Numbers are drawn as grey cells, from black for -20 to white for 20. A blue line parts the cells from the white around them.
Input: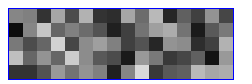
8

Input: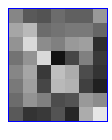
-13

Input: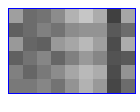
7

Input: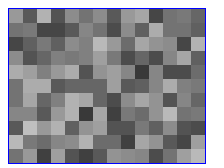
8

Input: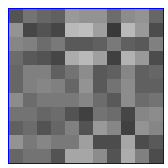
0

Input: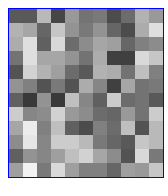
2

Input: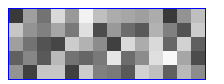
-5

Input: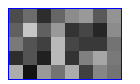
-2
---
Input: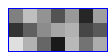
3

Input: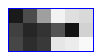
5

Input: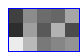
-3

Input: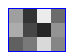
17

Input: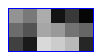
7

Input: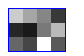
1

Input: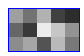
8
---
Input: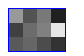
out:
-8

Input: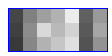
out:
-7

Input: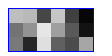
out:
-8

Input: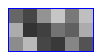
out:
1

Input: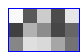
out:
6

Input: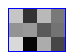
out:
7

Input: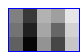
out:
-9
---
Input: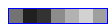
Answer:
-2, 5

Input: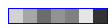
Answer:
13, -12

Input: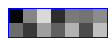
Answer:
-19, 10

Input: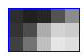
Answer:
-13, 15

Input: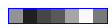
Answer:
3, -1

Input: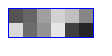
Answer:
-7, -14
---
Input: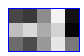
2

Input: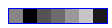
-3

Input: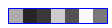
-1

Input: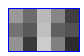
-2

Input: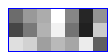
5

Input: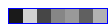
1

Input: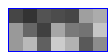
-1

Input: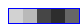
-4

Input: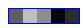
-5

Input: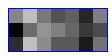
-4
